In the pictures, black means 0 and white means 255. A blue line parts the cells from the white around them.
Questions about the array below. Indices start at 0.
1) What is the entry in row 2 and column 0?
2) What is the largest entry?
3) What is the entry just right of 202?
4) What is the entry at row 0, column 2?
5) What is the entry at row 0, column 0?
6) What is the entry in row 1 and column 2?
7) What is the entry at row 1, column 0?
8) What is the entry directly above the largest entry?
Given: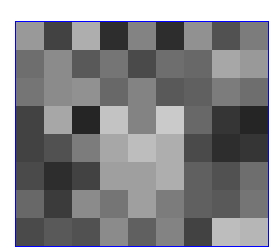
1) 117
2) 202
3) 104
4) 174
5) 153
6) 89
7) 110
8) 89

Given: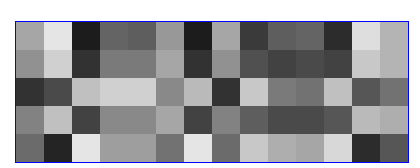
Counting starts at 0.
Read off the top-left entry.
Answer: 166
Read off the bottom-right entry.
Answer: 86
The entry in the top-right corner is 180
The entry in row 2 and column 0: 50
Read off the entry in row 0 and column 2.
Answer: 28
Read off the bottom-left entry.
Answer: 107
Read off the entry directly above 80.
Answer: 58
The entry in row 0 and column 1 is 229
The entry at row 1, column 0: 145

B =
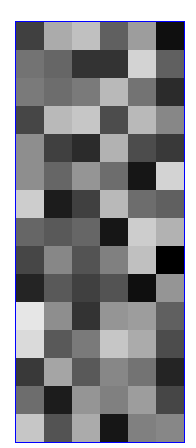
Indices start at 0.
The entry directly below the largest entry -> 218
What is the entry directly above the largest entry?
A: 36
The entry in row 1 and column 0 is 115
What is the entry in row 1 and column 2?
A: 51
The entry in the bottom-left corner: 198
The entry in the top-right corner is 15
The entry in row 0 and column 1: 171
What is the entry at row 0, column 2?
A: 192
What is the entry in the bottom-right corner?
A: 135
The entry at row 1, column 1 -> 102
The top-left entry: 64
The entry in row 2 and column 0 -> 122
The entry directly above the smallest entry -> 178
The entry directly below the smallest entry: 149
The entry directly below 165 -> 28
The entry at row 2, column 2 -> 122

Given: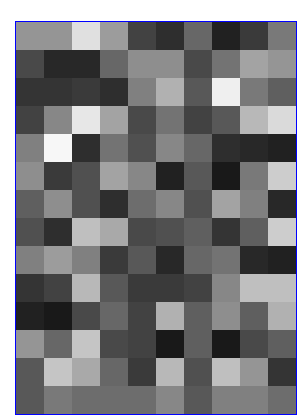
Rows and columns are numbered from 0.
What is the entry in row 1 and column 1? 40
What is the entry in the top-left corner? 149
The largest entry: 247
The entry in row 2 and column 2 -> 58
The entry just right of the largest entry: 46
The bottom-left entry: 88
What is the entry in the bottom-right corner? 109
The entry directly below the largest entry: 58
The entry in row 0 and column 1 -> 149
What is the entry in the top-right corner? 121
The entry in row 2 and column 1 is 52
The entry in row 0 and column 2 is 224
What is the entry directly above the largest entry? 135
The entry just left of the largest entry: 128
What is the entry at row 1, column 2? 40
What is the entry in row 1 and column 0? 73
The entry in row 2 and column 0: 52

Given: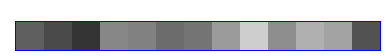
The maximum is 206
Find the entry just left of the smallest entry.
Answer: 74

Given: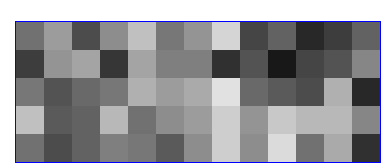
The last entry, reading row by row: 48
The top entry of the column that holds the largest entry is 213
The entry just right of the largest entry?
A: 105
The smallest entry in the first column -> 61
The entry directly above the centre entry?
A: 127
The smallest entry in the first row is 40
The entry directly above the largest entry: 48
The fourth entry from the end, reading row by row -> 219
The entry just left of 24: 83
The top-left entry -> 113
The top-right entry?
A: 98
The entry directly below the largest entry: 206
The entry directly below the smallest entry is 90
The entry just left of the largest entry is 170
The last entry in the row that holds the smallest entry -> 134
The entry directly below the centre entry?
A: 156
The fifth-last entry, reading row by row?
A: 141
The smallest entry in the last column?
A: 40
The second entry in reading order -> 156
